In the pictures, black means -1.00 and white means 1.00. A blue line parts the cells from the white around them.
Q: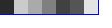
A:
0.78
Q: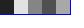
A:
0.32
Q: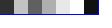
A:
-0.87
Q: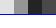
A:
-0.43
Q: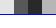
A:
0.43
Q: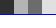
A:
0.76
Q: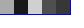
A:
-0.57
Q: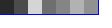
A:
0.14
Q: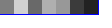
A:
-0.73
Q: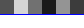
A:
-0.53
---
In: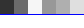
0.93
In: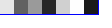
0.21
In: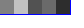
-0.36
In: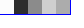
0.09
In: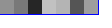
-0.70
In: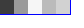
0.93
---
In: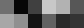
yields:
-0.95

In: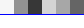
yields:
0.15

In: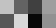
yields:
-0.22

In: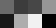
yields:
-0.53

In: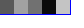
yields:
0.26

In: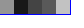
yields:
-0.81

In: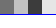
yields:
0.52
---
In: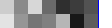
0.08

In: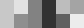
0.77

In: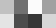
-0.12

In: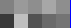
0.21

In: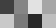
0.04

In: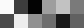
-0.52
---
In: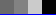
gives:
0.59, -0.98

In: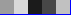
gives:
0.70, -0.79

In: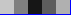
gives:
0.56, -0.83

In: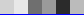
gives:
0.82, -0.66

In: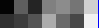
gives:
0.89, -0.97

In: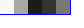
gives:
0.94, -0.78

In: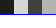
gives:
0.68, -0.77
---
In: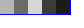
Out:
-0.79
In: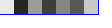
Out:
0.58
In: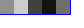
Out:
-0.14
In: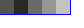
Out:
0.53
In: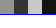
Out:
-0.85
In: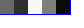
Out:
-0.91
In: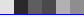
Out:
0.11
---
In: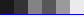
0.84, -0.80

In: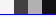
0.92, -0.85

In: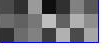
0.49, -0.88

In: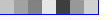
0.80, -0.51

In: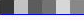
0.69, -0.57

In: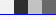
0.89, -0.64
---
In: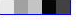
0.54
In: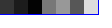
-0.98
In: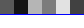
0.42
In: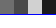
0.64
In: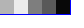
-0.01
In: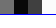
-0.50
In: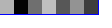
-0.13
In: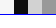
0.65
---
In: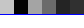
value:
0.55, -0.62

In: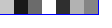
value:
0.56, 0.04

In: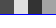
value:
-0.40, 0.29

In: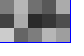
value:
-0.02, 0.24

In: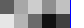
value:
-0.26, -0.50

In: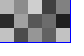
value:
0.44, 0.52

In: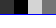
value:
-0.61, -0.08
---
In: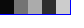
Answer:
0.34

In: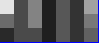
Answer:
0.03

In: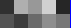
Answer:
0.19

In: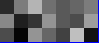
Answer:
0.41

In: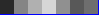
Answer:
0.38

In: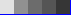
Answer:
-0.15

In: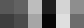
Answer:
0.48

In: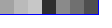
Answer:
0.56

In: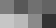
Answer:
-0.12

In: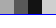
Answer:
-0.85
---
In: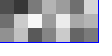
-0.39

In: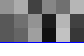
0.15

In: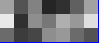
0.27

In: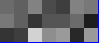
-0.16

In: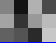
0.03

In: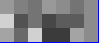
0.20
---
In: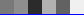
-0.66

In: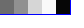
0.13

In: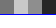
-0.08

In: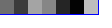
0.05

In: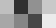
0.31

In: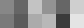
0.34
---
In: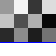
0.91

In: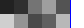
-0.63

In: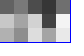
-0.05

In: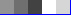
-0.13

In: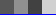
0.13

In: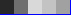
-0.13

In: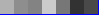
0.11

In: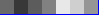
-0.56
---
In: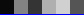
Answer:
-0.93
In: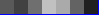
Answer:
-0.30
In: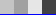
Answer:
0.54
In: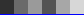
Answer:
-0.62
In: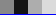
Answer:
0.07
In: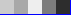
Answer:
0.59
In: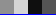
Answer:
0.13
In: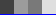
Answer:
-0.49
